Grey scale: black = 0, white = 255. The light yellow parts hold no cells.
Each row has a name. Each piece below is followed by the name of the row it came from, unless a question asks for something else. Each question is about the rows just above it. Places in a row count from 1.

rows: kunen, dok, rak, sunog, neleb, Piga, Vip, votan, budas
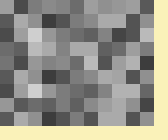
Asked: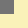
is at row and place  neleb, 1
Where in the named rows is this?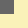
Vip, 11
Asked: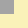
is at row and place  Piga, 9

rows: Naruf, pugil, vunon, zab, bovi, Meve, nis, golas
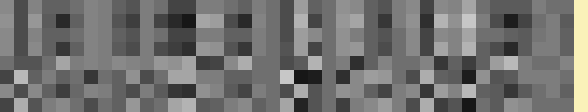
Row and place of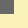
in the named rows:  nis, 6
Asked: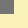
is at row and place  vunon, 39

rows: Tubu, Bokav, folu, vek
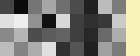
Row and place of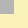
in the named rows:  folu, 2
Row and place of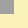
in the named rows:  vek, 8

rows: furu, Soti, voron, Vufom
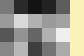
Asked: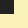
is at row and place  furu, 4
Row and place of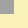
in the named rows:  Soti, 5
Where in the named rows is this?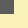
furu, 5
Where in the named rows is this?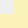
voron, 5
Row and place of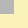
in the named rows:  Vufom, 2
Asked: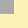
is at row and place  Vufom, 5

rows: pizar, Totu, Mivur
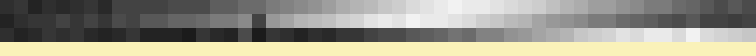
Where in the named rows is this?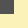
Totu, 48
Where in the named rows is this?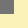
Mivur, 33
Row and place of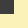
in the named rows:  Totu, 53

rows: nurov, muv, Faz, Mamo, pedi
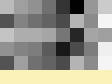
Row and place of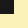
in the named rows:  Mamo, 5
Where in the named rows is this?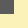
Mamo, 4
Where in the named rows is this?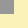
nurov, 7

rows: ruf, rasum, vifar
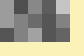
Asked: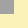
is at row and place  vifar, 3
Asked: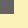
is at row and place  vifar, 5
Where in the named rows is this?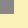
ruf, 3
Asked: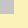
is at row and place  ruf, 5
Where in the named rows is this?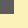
ruf, 4

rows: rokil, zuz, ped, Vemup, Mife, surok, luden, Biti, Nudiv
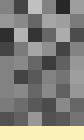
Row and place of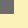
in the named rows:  Biti, 2
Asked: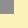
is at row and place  Vemup, 4

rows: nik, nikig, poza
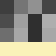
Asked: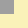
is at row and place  nikig, 2
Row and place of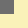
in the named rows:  poza, 1
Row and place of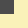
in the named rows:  nikig, 1
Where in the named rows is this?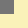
nik, 2
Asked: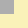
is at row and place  nikig, 4

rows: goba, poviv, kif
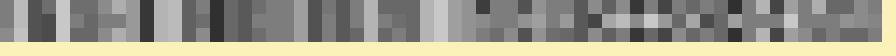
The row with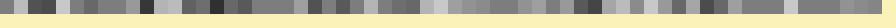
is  poviv
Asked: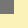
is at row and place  goba, 24
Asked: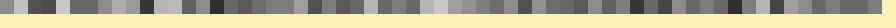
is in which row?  kif
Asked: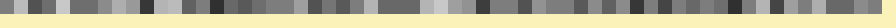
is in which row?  goba
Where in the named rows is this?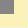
poviv, 63
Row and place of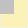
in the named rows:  kif, 2

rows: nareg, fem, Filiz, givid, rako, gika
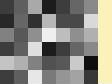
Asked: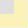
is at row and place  givid, 3
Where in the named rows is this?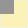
gika, 5

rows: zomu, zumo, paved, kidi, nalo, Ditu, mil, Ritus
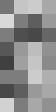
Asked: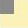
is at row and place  nalo, 4
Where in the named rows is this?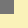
zomu, 1
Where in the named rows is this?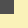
paved, 2
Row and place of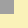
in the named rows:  nalo, 2
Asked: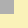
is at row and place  Ditu, 4
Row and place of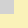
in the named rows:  Ritus, 1
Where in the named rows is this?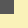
kidi, 1

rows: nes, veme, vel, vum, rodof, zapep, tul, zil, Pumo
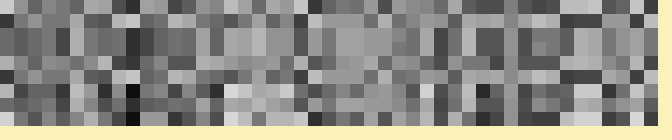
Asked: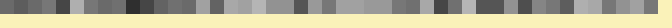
vum
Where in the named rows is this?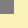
nes, 37

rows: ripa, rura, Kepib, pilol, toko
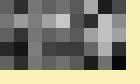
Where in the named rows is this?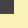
pilol, 4
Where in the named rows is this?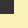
Kepib, 2

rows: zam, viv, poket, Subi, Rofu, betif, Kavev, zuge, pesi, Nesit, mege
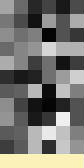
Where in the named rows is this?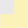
Nesit, 4
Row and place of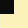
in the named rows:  Kavev, 4

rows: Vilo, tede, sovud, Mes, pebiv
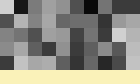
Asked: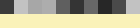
pebiv
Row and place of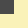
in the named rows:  pebiv, 9
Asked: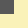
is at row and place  Mes, 9
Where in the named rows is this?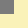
Vilo, 3
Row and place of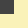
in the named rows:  sovud, 6
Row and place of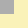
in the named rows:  pebiv, 4

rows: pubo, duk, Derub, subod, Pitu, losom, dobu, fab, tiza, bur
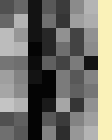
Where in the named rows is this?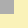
duk, 7
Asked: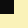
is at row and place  Pitu, 3

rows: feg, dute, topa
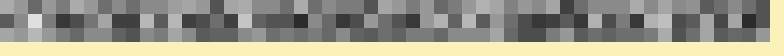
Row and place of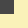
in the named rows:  dute, 52
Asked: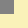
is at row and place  feg, 37
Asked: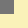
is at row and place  dute, 7
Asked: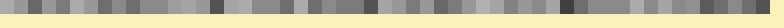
feg
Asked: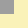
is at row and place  feg, 13
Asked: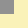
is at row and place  feg, 50

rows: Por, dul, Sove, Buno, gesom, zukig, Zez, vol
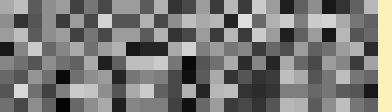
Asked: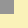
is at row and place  zukig, 3
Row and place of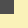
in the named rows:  Buno, 21
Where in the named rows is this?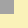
gesom, 27
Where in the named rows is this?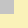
Zez, 7

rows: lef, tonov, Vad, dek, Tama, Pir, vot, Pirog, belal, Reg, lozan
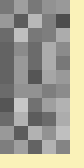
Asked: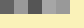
Pir
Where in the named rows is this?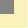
lozan, 5
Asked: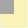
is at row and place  Pir, 4
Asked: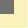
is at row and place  Pirog, 3
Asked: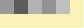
Reg
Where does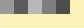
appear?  tonov
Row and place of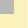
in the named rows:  tonov, 3

